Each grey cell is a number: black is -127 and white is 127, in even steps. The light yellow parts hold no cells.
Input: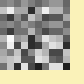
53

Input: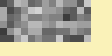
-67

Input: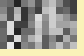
-21

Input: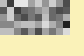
7

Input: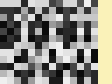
56

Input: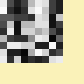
96
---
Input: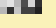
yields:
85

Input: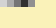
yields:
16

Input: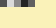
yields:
-31

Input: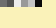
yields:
68

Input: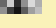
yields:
90

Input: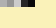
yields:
-118
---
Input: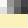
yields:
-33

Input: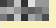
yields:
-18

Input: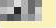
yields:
-21

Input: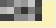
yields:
-3

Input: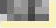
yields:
36

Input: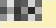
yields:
-89

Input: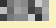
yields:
-33

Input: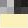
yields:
-71

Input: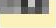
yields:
-49

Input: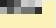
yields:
-11
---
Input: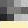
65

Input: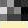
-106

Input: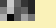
-11

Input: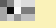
63

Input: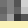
-43

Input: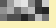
-10
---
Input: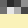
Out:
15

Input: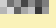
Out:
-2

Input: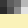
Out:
55

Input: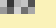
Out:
-45

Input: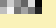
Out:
-122

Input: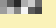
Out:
-21
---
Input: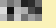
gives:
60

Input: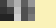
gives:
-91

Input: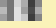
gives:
31

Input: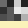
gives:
-49

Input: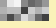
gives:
22

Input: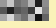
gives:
39

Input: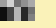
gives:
-113
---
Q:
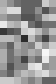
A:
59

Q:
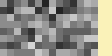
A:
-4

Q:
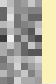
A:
83

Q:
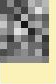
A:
11

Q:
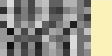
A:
22

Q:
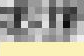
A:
12

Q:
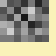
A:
-34

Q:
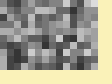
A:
-46

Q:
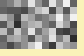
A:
-14
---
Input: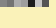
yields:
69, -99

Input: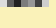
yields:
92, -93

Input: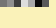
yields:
93, -117

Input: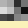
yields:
91, -111

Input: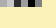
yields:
73, -124

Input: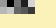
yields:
84, -127
